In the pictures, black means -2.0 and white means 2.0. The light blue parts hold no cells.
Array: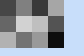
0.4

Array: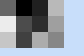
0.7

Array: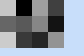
-1.4

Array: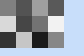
-1.6

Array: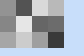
0.5

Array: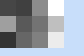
0.0
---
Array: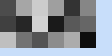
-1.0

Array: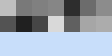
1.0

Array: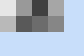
1.6

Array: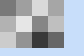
0.8

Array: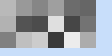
0.8

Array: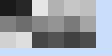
0.0
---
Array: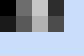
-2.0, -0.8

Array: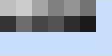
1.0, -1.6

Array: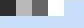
-1.3, 2.0

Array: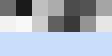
-0.3, 1.6

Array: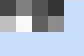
-0.9, 0.2

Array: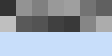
-1.2, 0.7
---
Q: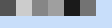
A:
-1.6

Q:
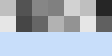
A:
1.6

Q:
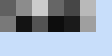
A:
-1.6

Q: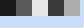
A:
-1.1

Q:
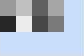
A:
-0.9

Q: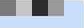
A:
-1.3
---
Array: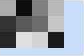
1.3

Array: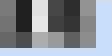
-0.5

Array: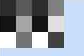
2.0

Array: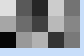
-1.2

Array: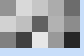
0.4

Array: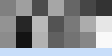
0.1

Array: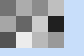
0.9
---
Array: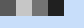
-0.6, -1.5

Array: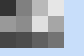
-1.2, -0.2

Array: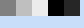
0.0, -1.4

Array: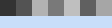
-1.2, 0.6

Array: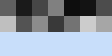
-0.5, 0.6

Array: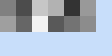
0.0, 0.2

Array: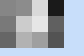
0.1, -0.7

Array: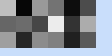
1.0, -0.6

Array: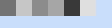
-0.2, 1.5
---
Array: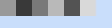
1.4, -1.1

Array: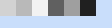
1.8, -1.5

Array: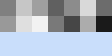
1.8, -1.6

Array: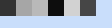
1.3, -1.8

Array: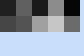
1.1, -1.9

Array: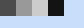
1.2, -1.7
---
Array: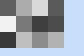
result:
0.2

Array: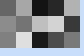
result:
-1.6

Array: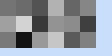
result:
0.4

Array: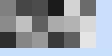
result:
0.4

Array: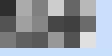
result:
-0.6

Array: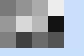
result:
-0.3
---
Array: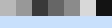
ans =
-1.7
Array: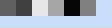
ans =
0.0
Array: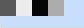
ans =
0.7
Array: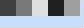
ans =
0.5
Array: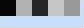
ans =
0.4
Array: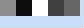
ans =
-0.4
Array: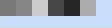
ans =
0.7
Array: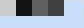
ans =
-1.0
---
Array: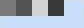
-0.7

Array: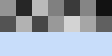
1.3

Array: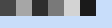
-0.1

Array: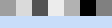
0.8

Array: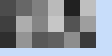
-0.5

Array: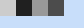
-1.5

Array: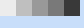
0.4

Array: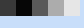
-0.6

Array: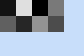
-1.4
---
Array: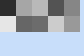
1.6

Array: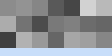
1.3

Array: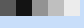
1.7

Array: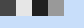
1.6

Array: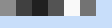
1.9

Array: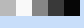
1.9

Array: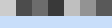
1.2
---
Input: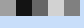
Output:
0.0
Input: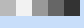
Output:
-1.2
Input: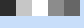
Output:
-0.4
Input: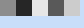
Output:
1.2
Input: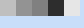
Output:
1.6
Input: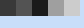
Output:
1.2
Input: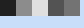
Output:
-0.2
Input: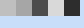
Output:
-1.3
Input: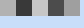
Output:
0.5
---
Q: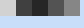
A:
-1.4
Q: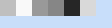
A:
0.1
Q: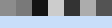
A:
-1.2
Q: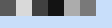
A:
-1.7
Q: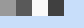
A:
-0.6
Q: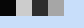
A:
1.2
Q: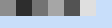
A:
0.6
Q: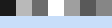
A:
0.5
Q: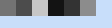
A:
-1.7
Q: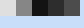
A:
-1.7
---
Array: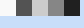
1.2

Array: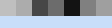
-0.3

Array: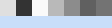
0.9

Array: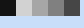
0.6

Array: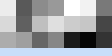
1.5

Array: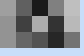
0.7
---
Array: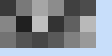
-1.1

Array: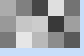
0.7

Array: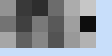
0.3

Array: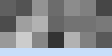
-0.5

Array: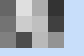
-0.4

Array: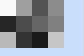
1.9

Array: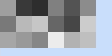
0.5

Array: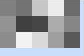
0.0

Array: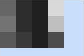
-0.4
